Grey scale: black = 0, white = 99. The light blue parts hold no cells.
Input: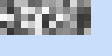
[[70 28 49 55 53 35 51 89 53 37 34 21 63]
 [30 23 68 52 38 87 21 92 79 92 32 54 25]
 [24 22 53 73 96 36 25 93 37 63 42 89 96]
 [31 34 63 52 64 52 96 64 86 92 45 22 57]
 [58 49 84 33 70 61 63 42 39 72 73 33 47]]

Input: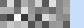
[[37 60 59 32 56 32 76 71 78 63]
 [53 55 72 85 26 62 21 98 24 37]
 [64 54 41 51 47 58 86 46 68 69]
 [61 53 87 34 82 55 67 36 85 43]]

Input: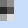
[[86 65]
 [32 15]
 [56 44]]

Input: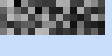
[[14 38 23 48 16 22 17 27 70 71 18 52 19 69 47]
 [ 8 13 15 44  7 60 21 55 54 19 37 36 28 16 35]
 [43 65 24 10 18 25 62 24 68 49 24 67 57 71 29]
 [21 14 27 66  8 61 12 13 49  4 64 23 39 61 38]
 [28 53 63 22 25 66 67 22 22 25 30 56  2 75 65]]

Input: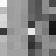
[[39 53 43 31 62 62 62 68]
 [55 56 32 19 60 64 60 68]
 [50 56 48 24 58 63 62 73]
 [ 8 47 56 90 63 61 56 22]
 [10 51 55 22 57 62 62 82]
 [28 38 34 41 57 62 61 84]
 [59 54 33 38 59 63 61 72]
 [28 55 32 38 60 63 62 97]]

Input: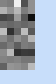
[[72 52 56 58 38]
 [46 46 51 49 51]
 [22 23 19 72 54]
 [46 48 37 48 41]
 [70 48 56 44 53]
 [34 73 39 19 73]
 [44 40 43 40 43]
 [ 6 34 60 31 27]
 [56 48 71 58 69]
 [56 31 93 48 51]]

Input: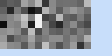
[[49 20 60 45 32 49 74 36 56 35 52 54 66]
 [68 46 53 44 55 55 48 43 63 47 43 29 59]
 [42 48 37 46 36 39 51 29 73 35 53 59 55]
 [28 36 54 42 15 27 49 94 11 70 50 53  5]
 [35 48 35 39 72 32 26 94 50 76 59 52 47]
 [43 52 59 52 36 54 70 17  7 31 47 15 38]
 [72 39 43 44 43 53 21 71 53 63 34 37 31]]

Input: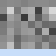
[[44 60 46 63 60 43 74 57]
 [48 41 51 54 51 40 59 54]
 [26 67 35 61 59 50 62 48]
 [43 41 54 43 58 52 56 47]
 [71 54 36 65 22 55 62 27]
 [83 65 25 68 64 47 81 54]
 [52 54 54 53 50 53 54 52]]
